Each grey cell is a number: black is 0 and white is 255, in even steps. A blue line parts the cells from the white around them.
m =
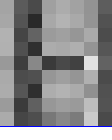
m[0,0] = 164
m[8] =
[171, 70, 78, 120, 136, 123, 202, 74]
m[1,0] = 167
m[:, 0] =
[164, 167, 178, 177, 153, 170, 172, 155, 171]
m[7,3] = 151
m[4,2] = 136
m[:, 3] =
[160, 168, 155, 172, 58, 150, 173, 151, 120]
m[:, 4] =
[172, 179, 160, 169, 73, 159, 179, 158, 136]
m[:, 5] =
[162, 169, 150, 175, 65, 149, 171, 154, 123]
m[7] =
[155, 59, 96, 151, 158, 154, 189, 83]
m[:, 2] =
[74, 41, 99, 47, 136, 80, 47, 96, 78]
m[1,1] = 84

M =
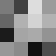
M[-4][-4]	123
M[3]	[152, 139, 17, 78]
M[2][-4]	27
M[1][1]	177
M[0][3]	155

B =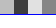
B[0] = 190
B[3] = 134
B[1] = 61

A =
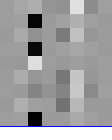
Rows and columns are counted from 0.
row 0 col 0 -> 157
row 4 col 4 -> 153
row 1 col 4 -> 161
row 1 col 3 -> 155
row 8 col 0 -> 158
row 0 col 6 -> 141
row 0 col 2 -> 173
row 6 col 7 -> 160
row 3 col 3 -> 155
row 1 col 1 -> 159
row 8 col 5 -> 170
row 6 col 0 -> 157
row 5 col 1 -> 172
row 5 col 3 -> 155
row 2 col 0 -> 155
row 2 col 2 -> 145
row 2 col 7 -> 156
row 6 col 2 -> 132
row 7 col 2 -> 159
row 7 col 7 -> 155

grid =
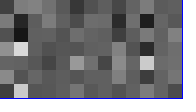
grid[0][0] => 65
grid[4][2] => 87
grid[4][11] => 107
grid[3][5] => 84
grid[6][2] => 85
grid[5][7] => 96
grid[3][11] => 99
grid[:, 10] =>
[124, 30, 122, 43, 203, 61, 124]
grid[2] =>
[81, 22, 96, 97, 83, 110, 99, 95, 63, 93, 122, 97, 129]
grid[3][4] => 86
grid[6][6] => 88
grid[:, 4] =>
[89, 96, 83, 86, 89, 93, 94]
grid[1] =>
[123, 38, 93, 124, 96, 76, 109, 107, 43, 111, 30, 101, 88]
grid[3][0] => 145
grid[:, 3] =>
[113, 124, 97, 81, 69, 88, 87]
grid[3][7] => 98
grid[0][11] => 91
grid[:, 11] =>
[91, 101, 97, 99, 107, 99, 99]
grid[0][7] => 94
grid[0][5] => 55
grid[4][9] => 101
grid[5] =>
[138, 83, 102, 88, 93, 85, 96, 96, 128, 94, 61, 99, 117]
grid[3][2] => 95
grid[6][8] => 83
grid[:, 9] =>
[99, 111, 93, 83, 101, 94, 97]

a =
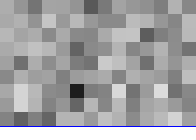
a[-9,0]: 173
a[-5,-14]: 161
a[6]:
[168, 212, 184, 139, 135, 29, 124, 131, 216, 115, 155, 220, 113, 136]
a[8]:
[131, 97, 128, 101, 180, 181, 154, 192, 178, 139, 170, 186, 211, 160]
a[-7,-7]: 170
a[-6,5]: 99
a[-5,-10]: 165
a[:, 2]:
[116, 147, 172, 193, 173, 158, 184, 180, 128]
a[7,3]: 131
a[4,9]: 163
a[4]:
[161, 112, 173, 141, 165, 124, 115, 202, 191, 163, 112, 172, 149, 174]
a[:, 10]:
[144, 179, 93, 152, 112, 164, 155, 165, 170]
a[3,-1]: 115
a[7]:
[154, 212, 180, 131, 149, 101, 182, 134, 185, 127, 165, 174, 154, 132]
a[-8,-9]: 184
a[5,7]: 171
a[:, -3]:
[126, 151, 127, 179, 172, 156, 220, 174, 186]
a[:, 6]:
[89, 152, 135, 138, 115, 163, 124, 182, 154]
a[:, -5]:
[151, 187, 196, 134, 163, 176, 115, 127, 139]
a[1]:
[169, 177, 147, 197, 153, 184, 152, 138, 138, 187, 179, 151, 134, 186]
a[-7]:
[183, 164, 172, 138, 170, 137, 135, 170, 195, 196, 93, 127, 140, 185]
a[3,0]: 170
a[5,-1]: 190
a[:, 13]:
[135, 186, 185, 115, 174, 190, 136, 132, 160]
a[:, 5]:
[148, 184, 137, 99, 124, 156, 29, 101, 181]

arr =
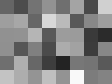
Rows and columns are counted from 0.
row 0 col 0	101
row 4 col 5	119
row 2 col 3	89
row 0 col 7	208
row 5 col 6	124
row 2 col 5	155
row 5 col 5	249
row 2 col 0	145
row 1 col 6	136
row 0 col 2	115
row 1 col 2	102
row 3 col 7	135
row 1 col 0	158
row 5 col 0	195
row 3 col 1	86

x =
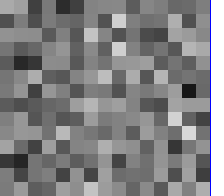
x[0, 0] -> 170
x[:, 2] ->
[64, 78, 141, 103, 54, 173, 64, 90, 85, 149, 66, 117, 117, 93]
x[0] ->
[170, 160, 64, 121, 44, 64, 131, 135, 136, 92, 134, 126, 104, 107, 126]
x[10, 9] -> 143
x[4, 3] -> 140
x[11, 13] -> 155
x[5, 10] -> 86
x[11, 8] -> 68
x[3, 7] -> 96
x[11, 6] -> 113
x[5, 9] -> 172
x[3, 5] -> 97
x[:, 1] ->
[160, 125, 142, 90, 40, 136, 148, 78, 151, 151, 107, 37, 69, 154]
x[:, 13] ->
[107, 81, 155, 181, 94, 116, 23, 155, 97, 216, 119, 155, 161, 129]
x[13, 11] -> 89
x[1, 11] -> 116
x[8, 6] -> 156
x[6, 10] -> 121
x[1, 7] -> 82
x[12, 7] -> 160
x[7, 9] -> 131
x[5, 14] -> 107
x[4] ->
[91, 40, 54, 140, 139, 88, 131, 115, 150, 152, 158, 92, 116, 94, 145]
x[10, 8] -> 150
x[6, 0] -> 121
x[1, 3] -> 123
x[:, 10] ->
[134, 112, 75, 99, 158, 86, 121, 86, 150, 156, 97, 112, 110, 138]
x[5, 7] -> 189
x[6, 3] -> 150
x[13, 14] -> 174
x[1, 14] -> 143
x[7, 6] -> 181

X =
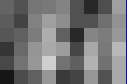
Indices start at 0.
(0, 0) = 100
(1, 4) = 142
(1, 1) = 67
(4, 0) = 72
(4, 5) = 95
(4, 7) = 113
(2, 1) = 96
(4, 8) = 169
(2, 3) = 173
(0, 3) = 120
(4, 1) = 115
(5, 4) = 58
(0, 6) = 40
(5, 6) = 150
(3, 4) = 156
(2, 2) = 123
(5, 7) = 81
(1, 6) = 81

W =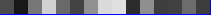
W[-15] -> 75
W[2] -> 119
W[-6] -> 44
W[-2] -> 108

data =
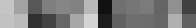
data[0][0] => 197
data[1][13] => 96
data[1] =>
[194, 186, 48, 66, 102, 167, 211, 29, 97, 110, 109, 103, 176, 96]
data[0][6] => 184
